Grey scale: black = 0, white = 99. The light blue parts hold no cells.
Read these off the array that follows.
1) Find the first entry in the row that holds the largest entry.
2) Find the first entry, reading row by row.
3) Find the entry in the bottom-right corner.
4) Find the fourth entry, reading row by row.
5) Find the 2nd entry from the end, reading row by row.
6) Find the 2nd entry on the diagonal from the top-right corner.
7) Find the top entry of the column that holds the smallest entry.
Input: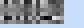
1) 77
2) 72
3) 46
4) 35
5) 30
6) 30
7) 66

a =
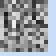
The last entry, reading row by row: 69
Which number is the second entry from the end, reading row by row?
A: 37
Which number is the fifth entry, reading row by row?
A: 31
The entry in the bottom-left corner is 75
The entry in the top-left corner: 31
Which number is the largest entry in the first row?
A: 86
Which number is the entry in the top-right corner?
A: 47
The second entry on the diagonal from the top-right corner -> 53
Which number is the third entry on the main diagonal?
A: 69
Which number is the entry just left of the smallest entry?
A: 59
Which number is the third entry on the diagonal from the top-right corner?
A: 59
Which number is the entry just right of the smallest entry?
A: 47
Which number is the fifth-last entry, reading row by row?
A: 26
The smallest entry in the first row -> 20
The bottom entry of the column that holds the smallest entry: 53
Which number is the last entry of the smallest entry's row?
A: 47
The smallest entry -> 9
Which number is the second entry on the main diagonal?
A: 47
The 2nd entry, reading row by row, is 59

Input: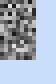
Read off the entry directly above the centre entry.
28
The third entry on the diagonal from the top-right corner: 28
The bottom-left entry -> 39
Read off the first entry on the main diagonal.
56
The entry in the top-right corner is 61
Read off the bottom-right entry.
61
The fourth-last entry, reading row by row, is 45
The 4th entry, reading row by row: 50
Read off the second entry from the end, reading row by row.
28
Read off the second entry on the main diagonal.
10
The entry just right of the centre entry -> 66
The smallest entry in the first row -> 10
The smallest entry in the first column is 10
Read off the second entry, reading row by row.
50
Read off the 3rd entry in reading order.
28
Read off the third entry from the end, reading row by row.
16
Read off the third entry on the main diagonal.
50

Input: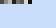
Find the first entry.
29
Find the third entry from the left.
72
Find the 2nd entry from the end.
83

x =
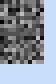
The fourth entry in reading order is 54
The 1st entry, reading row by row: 10
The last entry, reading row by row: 59
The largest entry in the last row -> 74
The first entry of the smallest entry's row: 0
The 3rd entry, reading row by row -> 20
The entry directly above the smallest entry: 38
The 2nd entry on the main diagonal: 59
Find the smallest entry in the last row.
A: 5
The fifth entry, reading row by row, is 20
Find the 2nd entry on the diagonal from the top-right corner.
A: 20
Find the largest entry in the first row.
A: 64
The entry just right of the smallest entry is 38
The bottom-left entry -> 49
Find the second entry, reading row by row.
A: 32
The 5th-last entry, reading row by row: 59
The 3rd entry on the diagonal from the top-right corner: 69
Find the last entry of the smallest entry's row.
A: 64
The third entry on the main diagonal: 5
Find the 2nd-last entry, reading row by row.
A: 59

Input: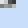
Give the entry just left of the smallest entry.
32
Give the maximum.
88
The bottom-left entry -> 49

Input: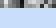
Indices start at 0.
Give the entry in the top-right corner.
41
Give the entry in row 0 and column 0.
52
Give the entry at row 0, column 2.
57
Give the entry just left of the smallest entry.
35
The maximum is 89
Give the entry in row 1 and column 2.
52

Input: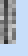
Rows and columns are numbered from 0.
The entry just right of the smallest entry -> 60
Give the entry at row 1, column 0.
66
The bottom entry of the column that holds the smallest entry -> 18
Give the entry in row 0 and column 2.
66
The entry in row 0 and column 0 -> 55
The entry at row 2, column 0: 60
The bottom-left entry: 66
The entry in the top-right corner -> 55
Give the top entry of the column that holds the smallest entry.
23
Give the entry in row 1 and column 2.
60

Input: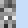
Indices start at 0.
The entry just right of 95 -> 34
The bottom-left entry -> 67
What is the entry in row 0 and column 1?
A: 46
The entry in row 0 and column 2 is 34
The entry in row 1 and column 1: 40
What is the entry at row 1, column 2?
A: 28
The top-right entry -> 56
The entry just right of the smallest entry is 67

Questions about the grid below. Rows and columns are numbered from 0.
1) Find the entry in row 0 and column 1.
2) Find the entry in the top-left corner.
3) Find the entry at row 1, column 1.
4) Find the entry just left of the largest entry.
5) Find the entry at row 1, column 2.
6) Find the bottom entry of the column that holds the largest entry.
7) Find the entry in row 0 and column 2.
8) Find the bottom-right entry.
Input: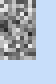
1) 43
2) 85
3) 90
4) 73
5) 61
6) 85
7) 49
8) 61

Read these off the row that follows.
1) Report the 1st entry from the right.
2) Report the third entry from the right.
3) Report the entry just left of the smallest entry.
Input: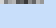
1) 59
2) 39
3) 39

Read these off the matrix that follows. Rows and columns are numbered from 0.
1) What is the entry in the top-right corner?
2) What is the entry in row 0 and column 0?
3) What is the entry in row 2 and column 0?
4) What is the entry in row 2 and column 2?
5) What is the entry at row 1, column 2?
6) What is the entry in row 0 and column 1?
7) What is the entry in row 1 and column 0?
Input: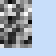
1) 38
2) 70
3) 27
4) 81
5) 98
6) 38
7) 38

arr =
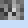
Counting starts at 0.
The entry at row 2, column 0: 20
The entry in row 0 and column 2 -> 36
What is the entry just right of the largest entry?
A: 52
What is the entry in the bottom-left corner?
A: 36
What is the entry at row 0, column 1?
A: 31
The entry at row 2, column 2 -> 25
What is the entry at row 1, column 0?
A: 47
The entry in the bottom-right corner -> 36
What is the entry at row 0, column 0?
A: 42

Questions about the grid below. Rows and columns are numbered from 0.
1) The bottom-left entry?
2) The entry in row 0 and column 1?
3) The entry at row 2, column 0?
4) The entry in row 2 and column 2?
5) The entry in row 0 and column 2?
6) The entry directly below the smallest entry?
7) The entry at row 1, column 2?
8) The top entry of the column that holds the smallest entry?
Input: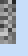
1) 57
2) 35
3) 52
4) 57
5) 72
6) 41
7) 46
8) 14
